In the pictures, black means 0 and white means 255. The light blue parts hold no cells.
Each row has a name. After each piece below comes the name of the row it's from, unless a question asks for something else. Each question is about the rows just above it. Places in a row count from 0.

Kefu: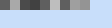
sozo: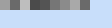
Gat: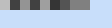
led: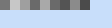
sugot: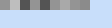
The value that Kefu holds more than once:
[95]
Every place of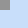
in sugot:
0 3 5 7
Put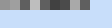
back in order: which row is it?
Kefu
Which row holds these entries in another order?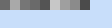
led
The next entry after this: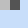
[148]

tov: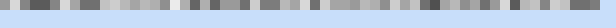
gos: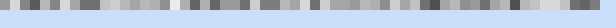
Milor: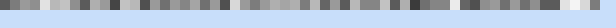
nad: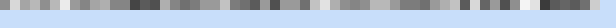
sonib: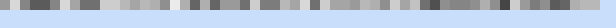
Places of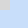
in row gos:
1 6 30 54 55
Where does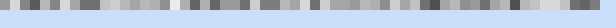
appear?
gos
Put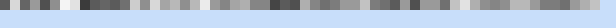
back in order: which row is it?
nad
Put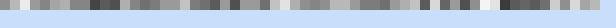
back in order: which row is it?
nad
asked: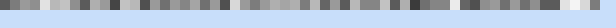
Milor

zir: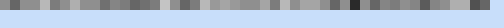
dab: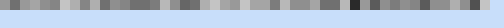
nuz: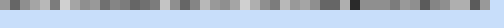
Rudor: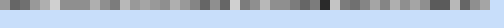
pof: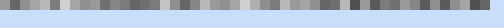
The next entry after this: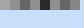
[124]
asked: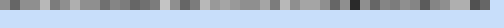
zir
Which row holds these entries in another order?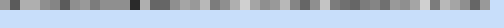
nuz

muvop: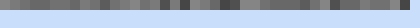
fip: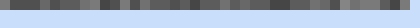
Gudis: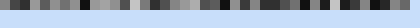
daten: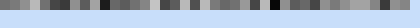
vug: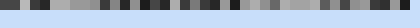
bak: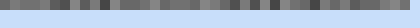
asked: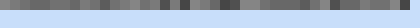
muvop
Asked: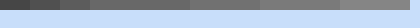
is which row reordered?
bak
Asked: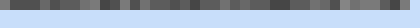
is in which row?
fip

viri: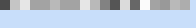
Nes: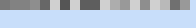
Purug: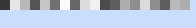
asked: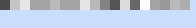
viri
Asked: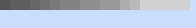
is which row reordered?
Nes
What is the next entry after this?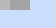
[230]
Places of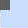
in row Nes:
8 9

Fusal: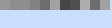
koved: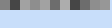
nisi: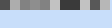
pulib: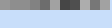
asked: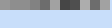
Fusal
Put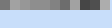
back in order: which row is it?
pulib
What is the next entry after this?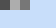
[162]
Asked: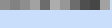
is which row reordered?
Fusal

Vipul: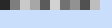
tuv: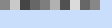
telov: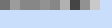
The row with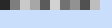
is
Vipul
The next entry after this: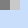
[167]

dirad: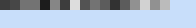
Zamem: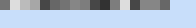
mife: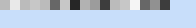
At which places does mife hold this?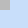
0 2 4 11
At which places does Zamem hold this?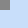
7 14 15
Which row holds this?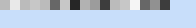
mife
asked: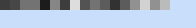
dirad

